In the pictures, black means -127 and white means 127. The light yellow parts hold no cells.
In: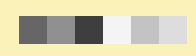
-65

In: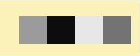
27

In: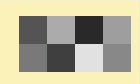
-6

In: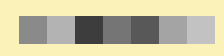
-10

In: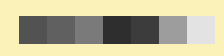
-81

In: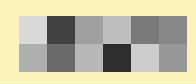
55

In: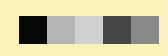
53

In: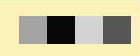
35

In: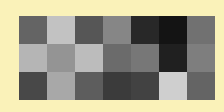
-68

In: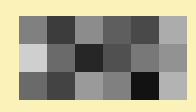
26
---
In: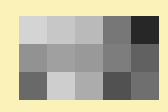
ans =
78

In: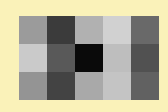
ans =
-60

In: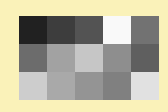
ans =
41

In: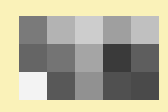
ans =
-39

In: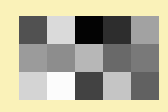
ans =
124

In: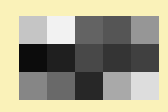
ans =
-22
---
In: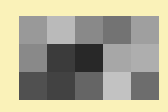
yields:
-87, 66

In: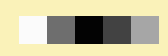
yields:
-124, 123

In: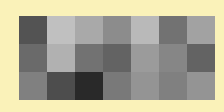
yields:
-28, 64

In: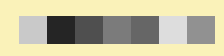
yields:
-4, 93

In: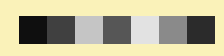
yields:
-41, 98

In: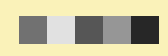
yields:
-41, 97

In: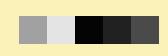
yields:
-123, 100

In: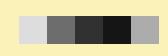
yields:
-78, 93
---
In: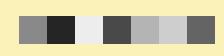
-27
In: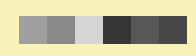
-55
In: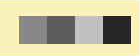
-88
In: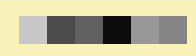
5
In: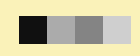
79
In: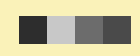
-53
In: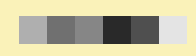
100
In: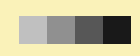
-102
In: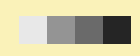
-90
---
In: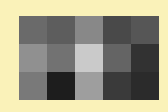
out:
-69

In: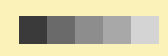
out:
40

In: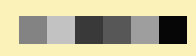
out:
30

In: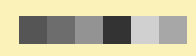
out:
80

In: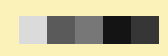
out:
-107

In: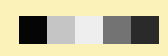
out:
-12

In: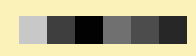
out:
-51

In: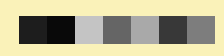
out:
-71

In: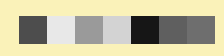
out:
-32

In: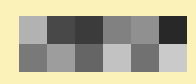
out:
-14
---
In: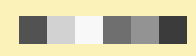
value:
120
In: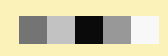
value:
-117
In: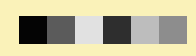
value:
97
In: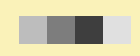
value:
-65
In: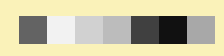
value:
81
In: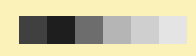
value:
-18
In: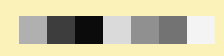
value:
-116
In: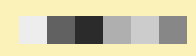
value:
-84
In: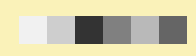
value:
-76
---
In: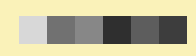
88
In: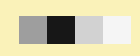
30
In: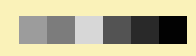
28
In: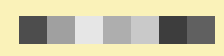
-50
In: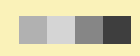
49
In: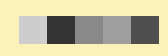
77
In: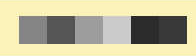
5
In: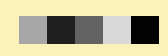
39
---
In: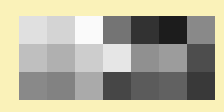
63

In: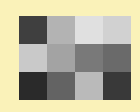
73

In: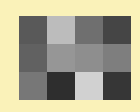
-30

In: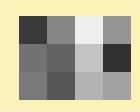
-13

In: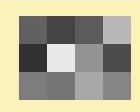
-77

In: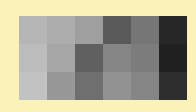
60

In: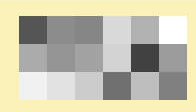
43
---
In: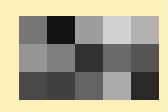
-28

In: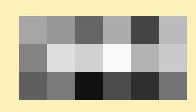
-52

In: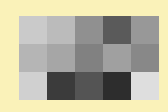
-43

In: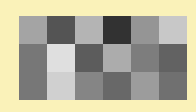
-23

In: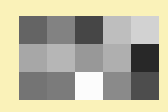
124

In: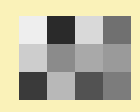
56
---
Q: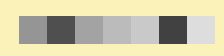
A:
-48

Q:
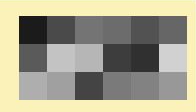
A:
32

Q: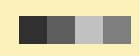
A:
-33

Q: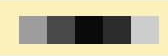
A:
-55

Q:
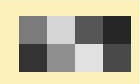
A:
15

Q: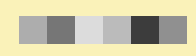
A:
-9
